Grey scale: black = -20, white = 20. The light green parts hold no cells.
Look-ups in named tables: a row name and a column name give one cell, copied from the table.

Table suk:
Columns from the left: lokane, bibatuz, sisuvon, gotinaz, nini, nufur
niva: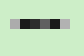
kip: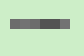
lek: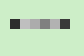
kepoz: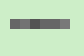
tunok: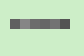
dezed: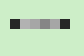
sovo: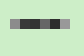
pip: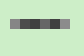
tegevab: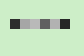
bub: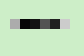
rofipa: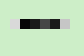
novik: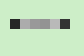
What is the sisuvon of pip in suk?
-10
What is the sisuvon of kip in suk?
-3
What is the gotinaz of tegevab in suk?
-5
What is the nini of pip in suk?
-10
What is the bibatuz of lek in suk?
10
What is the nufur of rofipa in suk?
11
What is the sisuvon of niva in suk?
-13
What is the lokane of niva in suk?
7
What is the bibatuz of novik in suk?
7

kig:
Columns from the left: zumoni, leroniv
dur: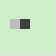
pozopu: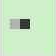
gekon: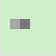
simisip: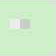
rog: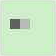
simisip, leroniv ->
12
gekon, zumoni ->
6
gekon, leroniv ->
-1
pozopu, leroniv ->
-11
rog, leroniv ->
9
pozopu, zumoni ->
8

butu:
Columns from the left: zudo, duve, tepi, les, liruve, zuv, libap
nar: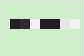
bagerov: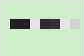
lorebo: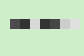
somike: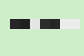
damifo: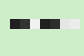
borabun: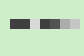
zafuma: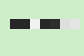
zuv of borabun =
7
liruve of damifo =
-13
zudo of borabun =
-10
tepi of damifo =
18
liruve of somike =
-14
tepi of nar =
18
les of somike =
-13
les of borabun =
-10
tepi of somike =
16

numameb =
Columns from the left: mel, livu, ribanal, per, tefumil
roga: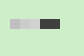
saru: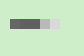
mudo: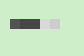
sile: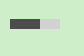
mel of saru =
-4
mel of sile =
-8
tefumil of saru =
14
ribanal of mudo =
-9
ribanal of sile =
-8
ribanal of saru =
-5
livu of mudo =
-9
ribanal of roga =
13
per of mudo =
14
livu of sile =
-8
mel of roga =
10
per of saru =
9

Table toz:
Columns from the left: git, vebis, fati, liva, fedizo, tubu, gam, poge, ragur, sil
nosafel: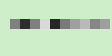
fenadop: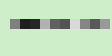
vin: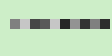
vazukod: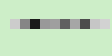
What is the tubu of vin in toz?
-14
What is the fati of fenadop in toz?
-14
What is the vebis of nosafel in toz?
-13
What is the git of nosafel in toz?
0
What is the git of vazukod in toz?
12
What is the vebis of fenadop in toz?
-15
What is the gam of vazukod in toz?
6
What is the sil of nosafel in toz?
5
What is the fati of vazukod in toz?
-16
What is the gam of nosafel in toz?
5
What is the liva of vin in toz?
-6
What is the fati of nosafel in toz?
0

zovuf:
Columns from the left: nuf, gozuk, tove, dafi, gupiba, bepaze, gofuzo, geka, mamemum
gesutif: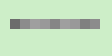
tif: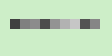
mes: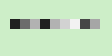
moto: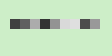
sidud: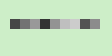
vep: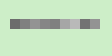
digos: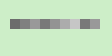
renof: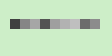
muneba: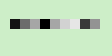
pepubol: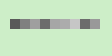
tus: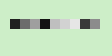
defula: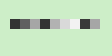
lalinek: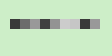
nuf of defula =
-12
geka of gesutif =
0
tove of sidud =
4
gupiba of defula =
8
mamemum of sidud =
2
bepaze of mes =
13
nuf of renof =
-10
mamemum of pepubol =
4
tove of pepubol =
5
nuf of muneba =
-17
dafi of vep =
1
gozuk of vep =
0

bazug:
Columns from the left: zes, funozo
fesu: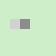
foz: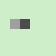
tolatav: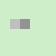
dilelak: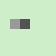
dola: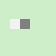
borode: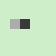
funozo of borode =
-11
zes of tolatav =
10
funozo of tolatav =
3
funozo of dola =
0
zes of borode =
7
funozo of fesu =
2
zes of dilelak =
4
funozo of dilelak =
-7
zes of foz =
5
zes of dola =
18
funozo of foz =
-8
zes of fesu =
13

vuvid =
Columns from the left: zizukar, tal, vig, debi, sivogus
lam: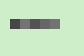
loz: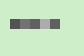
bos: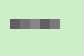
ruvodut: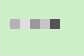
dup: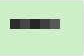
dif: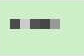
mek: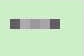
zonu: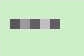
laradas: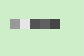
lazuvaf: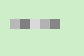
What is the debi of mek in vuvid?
6
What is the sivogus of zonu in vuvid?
-5
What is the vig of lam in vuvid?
-7
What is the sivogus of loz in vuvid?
-5
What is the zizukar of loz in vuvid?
-7
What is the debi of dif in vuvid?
-9
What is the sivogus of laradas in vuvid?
-9
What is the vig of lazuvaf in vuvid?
14
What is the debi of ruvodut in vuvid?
11
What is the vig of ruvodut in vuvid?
4
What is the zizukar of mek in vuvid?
-5
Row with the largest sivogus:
dif

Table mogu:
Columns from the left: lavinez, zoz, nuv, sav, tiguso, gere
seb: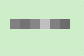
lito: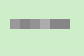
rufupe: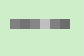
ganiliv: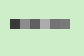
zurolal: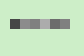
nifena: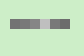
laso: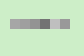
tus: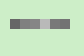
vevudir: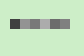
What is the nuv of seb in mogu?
1
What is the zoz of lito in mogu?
1
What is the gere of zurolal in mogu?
0
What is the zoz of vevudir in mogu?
3
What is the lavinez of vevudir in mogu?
-10
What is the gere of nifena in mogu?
-3
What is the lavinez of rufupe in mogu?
0
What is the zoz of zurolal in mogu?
2
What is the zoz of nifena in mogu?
-1
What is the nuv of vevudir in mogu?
-1
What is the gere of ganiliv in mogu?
-1
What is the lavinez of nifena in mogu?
-2
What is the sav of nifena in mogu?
10
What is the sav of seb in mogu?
10
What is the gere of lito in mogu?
1

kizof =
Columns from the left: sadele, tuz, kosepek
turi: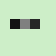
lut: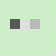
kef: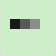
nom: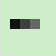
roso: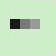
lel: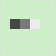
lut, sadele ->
-6
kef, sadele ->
-16
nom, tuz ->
-10
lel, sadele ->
-9
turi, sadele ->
-17
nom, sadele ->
-17
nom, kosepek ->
-4
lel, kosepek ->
17
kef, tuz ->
-6
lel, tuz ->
-1
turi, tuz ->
0
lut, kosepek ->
9
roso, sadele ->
-16
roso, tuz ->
-1
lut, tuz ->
15
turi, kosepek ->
-14
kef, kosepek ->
2
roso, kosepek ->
4
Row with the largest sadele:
lut

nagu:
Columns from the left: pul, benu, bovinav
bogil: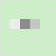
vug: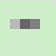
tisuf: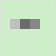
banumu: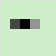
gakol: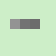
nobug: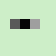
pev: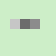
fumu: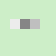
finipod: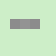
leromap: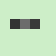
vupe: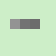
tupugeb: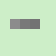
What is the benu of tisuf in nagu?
-3
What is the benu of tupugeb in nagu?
-1
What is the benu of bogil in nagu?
2
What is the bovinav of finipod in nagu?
2
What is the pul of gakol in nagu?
3
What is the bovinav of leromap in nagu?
-11
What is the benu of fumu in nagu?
1
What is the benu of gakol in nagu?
-2
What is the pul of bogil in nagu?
17
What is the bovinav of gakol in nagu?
-3

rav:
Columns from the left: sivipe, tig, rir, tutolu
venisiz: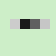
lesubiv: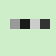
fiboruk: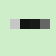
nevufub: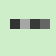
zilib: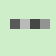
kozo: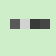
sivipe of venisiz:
12
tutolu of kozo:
-9
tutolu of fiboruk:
-4
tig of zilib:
9
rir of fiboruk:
-16
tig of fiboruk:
-17
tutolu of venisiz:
11
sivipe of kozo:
-6
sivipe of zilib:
-6
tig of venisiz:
-16

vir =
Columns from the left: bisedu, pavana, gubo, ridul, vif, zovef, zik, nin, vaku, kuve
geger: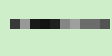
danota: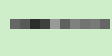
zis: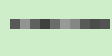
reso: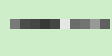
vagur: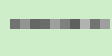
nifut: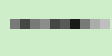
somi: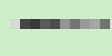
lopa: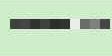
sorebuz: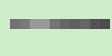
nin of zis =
-6
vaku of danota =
-1
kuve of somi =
-2
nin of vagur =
8
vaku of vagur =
-2
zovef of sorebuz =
-4
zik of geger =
5
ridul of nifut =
2
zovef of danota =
-5
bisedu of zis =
-6
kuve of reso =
-5
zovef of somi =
3
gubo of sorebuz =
4
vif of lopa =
-13
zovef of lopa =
-12
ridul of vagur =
-3
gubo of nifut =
-1
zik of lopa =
17
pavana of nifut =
-9
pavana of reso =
-8
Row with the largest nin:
vagur

